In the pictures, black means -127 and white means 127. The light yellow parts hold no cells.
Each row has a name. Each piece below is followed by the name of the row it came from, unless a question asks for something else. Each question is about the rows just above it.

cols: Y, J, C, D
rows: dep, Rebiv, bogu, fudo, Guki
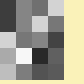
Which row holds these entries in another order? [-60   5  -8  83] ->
bogu
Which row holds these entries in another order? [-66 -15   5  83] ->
dep
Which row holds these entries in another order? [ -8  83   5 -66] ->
Rebiv
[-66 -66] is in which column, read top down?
Y

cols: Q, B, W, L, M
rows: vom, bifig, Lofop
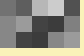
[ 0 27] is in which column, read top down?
M
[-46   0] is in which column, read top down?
M
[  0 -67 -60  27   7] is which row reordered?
bifig
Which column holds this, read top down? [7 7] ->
Q

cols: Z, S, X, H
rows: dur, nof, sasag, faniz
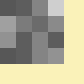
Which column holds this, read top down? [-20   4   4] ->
X
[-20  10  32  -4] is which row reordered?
nof
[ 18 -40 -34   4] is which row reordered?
faniz
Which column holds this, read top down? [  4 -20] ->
X

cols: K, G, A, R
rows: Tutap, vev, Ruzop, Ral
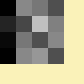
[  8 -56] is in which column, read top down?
G
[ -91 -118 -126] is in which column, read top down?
K
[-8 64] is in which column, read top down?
A
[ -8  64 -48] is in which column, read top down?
A
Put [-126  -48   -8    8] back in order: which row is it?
Tutap
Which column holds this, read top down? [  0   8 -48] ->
R

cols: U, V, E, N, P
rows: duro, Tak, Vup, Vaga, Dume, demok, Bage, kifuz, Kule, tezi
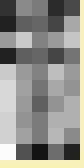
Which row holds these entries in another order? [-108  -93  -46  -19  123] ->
tezi
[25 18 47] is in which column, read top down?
P
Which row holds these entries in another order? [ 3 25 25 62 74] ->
Dume
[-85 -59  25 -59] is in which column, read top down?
N
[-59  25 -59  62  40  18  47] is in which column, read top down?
N
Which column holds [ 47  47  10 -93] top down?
P

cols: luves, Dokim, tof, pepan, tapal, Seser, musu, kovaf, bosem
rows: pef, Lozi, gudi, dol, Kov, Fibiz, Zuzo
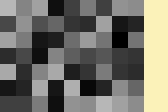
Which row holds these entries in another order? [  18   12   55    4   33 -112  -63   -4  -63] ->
pef
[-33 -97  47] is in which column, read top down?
tapal
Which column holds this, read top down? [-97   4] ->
pepan

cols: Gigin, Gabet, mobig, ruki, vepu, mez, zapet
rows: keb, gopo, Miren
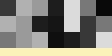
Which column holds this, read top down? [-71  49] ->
Gigin
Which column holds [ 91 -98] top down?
vepu
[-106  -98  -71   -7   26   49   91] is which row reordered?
gopo
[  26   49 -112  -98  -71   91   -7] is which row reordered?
Miren
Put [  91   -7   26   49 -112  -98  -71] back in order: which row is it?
Miren

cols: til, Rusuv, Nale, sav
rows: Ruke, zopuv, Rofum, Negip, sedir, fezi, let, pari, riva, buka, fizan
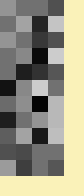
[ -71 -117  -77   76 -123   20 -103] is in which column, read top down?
Nale
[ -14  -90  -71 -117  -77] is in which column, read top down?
Nale
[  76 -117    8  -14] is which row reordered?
Negip

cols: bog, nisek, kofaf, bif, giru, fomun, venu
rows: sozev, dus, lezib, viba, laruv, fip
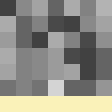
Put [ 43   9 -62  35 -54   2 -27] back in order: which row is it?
dus
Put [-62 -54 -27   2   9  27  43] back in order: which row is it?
viba
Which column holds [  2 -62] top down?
kofaf
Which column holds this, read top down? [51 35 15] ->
venu
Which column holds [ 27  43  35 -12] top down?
bog
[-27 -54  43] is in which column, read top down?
bif
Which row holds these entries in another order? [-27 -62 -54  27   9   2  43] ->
viba

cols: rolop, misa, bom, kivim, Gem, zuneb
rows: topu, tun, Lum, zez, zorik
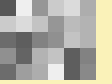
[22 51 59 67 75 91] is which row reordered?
tun
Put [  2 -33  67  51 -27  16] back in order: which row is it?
zez
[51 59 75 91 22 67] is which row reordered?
tun
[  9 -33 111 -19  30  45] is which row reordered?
zorik
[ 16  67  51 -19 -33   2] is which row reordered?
Lum
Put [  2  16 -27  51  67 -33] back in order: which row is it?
zez
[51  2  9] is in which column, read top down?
zuneb

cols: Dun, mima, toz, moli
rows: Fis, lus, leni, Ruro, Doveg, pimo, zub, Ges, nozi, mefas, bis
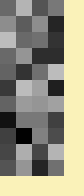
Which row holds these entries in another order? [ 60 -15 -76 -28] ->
Doveg
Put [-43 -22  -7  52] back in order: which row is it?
Fis

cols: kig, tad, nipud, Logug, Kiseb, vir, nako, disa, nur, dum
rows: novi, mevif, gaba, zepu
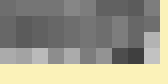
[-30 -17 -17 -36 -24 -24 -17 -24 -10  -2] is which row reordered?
mevif
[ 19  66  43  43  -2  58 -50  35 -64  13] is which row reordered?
zepu

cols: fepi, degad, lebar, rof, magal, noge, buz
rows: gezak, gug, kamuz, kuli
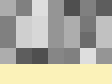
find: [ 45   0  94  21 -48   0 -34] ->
gezak
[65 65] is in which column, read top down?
buz
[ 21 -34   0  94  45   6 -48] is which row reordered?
kuli
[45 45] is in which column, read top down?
magal
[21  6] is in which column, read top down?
rof

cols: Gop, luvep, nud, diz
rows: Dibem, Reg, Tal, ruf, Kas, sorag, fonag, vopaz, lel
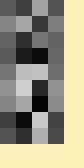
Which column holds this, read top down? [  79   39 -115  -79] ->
luvep
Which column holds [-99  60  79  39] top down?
luvep

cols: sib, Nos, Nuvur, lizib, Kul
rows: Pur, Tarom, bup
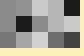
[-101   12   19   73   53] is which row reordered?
Pur
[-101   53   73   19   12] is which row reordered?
Pur
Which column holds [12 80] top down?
Nuvur
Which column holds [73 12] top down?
Nuvur

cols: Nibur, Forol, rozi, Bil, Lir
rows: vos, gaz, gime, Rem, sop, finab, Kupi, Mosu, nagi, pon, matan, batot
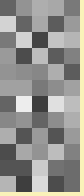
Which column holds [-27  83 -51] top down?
Forol
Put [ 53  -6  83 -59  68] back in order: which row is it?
gime
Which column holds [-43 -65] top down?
Forol
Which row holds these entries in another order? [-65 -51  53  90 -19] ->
batot
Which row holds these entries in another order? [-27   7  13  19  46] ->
Mosu
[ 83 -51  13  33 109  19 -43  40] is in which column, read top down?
Forol

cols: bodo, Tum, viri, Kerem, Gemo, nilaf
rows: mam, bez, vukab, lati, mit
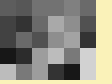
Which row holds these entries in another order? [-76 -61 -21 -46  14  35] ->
vukab
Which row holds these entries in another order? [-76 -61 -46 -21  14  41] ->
bez
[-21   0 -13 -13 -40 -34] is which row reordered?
mam
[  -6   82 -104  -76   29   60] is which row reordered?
mit
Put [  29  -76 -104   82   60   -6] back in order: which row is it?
mit
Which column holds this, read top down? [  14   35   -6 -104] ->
Gemo

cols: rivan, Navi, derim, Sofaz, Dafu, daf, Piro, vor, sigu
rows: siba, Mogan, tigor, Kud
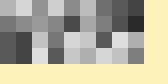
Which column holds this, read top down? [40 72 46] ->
daf
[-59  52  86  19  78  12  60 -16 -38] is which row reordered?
siba
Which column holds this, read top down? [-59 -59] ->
Navi
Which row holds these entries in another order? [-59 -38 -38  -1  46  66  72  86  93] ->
Kud
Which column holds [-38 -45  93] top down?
vor
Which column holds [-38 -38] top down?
rivan
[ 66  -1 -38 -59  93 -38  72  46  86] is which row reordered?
Kud

